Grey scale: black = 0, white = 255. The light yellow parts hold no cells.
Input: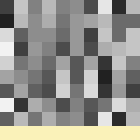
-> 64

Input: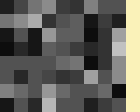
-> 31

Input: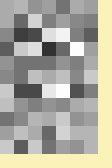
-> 171

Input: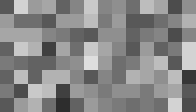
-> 88

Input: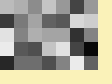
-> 187

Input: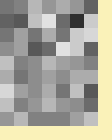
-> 117

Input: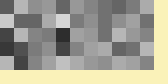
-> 92

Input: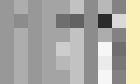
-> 152

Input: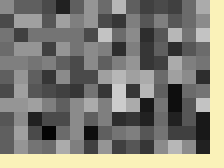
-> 139
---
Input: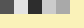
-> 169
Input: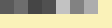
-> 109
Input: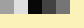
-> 117
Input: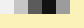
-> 156
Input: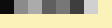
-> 119
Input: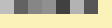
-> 134
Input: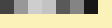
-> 132
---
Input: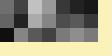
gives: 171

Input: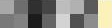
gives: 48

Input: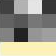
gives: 119

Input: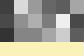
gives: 175

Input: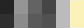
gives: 99

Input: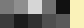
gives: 214

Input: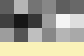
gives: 54

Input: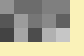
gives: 118

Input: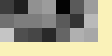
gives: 125

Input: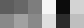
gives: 125
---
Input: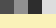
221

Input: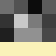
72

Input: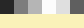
95

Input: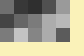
91

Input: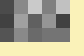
116

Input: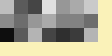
180

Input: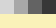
55

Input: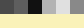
137

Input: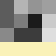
222
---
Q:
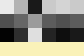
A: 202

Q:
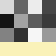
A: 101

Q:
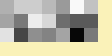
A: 154

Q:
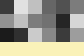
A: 102

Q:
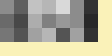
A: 217

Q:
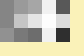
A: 166

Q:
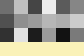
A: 236

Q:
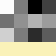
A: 124
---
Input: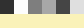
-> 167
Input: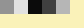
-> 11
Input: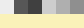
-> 205
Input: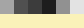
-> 29
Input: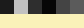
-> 6
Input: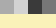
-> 210
